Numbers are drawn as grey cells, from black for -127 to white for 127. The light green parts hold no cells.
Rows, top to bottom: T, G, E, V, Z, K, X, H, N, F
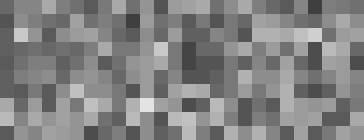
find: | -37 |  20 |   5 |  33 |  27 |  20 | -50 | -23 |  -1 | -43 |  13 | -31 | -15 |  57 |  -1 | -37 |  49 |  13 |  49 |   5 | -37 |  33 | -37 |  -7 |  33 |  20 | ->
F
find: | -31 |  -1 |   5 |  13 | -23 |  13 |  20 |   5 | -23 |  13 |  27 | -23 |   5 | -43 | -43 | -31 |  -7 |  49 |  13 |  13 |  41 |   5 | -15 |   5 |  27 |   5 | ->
K
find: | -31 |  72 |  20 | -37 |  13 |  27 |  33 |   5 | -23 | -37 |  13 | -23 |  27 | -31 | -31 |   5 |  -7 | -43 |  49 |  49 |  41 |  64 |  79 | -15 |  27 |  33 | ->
E
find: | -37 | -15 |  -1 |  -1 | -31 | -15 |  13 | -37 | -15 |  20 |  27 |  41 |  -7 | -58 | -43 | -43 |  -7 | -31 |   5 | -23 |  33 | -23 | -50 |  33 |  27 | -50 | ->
Z
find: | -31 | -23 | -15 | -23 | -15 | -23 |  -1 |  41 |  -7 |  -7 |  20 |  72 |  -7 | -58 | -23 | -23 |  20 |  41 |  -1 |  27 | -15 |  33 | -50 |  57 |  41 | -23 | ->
V
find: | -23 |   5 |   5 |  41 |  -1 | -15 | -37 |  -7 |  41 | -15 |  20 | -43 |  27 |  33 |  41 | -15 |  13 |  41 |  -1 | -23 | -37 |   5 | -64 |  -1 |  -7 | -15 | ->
T

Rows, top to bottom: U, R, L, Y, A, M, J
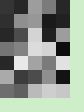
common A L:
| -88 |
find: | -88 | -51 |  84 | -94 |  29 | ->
L
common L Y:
| 84 |
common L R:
| -94 |

